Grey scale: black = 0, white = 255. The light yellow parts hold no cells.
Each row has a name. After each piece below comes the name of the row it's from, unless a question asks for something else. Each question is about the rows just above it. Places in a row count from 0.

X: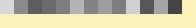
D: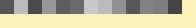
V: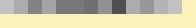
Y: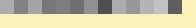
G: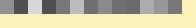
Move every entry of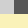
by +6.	[214  93]
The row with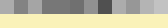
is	V
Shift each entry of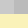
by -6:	[195 181]
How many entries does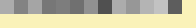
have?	13
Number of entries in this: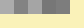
5

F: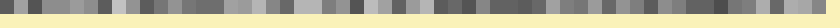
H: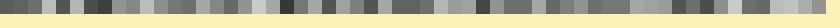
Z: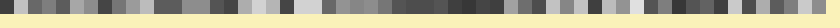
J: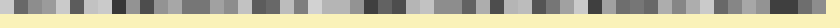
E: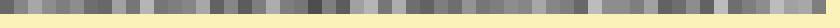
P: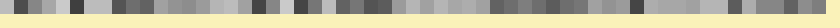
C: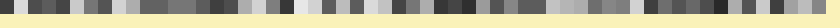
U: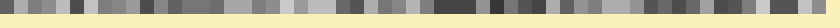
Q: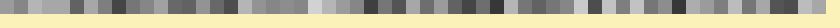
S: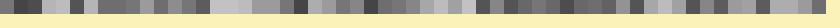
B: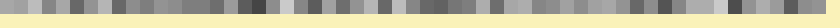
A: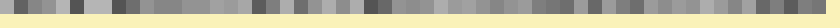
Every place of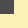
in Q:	16 42 56
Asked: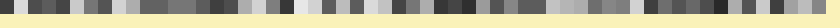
C

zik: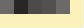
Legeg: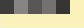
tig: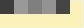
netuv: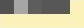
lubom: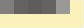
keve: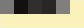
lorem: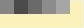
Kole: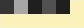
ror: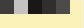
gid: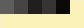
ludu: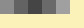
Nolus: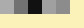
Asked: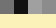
Nolus
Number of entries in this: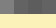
4
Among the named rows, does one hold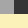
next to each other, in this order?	no
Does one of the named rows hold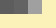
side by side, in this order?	no

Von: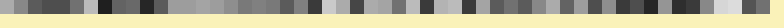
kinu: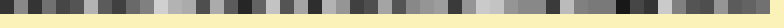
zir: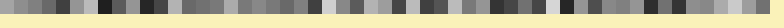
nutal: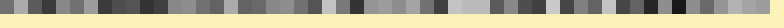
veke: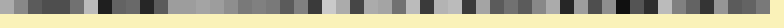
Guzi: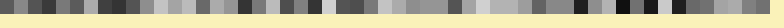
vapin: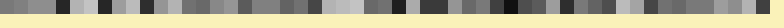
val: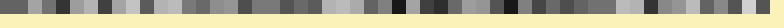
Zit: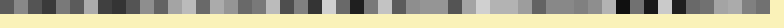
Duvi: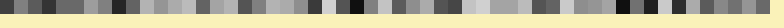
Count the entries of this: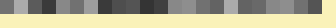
23
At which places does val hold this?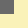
14 21 32 39
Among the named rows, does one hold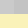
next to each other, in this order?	yes
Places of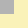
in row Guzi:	35 36 43

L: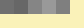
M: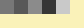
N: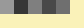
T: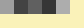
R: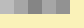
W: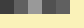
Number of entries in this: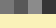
4
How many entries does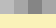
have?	4
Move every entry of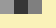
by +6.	[159  60 133]

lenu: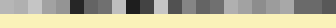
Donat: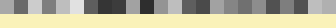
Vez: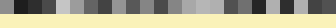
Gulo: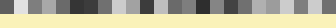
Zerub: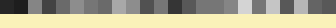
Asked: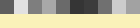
Gulo
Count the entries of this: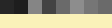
8
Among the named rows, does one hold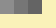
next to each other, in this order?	no
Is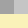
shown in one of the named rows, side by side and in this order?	no
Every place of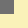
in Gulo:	7 17 23
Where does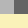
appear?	Zerub

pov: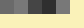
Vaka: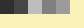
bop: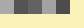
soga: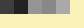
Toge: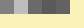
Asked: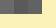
Toge
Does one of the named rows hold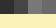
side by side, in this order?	no
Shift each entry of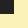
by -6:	[28]
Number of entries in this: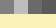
4

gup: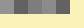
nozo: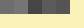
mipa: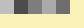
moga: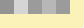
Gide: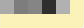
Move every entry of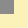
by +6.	[145]
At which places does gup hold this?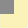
3
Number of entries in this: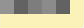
5

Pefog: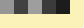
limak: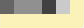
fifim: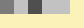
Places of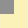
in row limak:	1 2
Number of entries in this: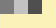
3
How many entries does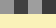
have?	4
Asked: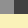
limak
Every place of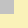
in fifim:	1 3 4

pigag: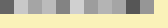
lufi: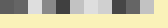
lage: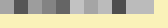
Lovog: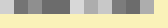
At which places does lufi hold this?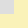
2 6
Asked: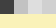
lufi
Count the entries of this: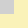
1
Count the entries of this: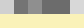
6
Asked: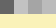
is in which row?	lage
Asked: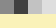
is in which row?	lufi
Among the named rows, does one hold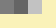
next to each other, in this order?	no

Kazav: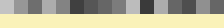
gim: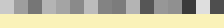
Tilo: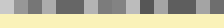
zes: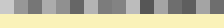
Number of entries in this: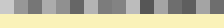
16
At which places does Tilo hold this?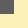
12 13
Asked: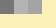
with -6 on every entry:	[112 174 158]
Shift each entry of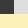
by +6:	[ 64 228]
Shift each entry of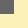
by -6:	[96]

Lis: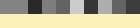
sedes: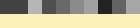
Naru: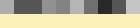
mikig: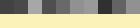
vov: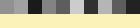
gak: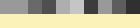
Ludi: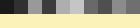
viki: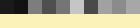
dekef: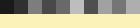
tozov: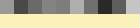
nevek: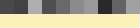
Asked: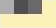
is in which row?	nevek
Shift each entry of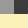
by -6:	[147  54]
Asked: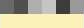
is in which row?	gak

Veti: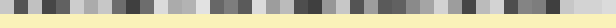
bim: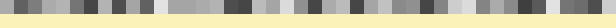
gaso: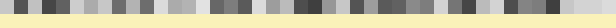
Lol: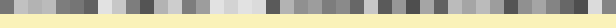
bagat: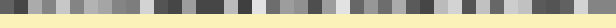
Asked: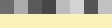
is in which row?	bagat
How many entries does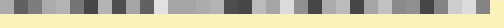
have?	35
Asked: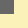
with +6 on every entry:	[109]
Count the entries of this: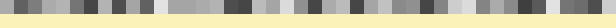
44
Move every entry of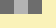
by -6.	[103 173 103]
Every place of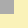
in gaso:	6 12

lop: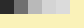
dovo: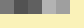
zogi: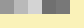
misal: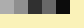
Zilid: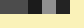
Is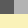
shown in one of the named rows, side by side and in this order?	no
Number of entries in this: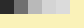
5
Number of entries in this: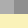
2
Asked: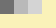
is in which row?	lop

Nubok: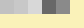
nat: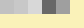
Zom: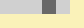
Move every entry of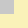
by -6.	[194]
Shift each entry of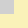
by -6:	[202]
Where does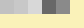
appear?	Nubok
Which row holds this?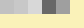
nat
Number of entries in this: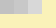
3
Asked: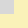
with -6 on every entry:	[210]
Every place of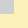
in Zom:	0 1 2 4

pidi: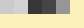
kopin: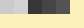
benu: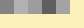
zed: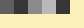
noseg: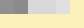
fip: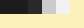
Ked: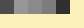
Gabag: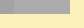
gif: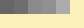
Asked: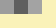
benu
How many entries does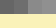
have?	4
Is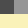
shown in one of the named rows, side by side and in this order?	yes
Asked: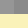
Ked
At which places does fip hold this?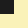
0 1
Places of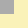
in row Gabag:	1 2 3 4

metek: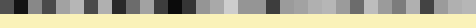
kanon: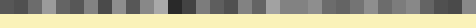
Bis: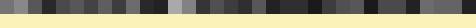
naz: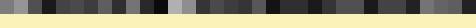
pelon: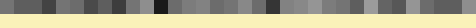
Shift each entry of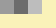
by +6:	[161 114 195]
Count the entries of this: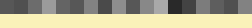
18

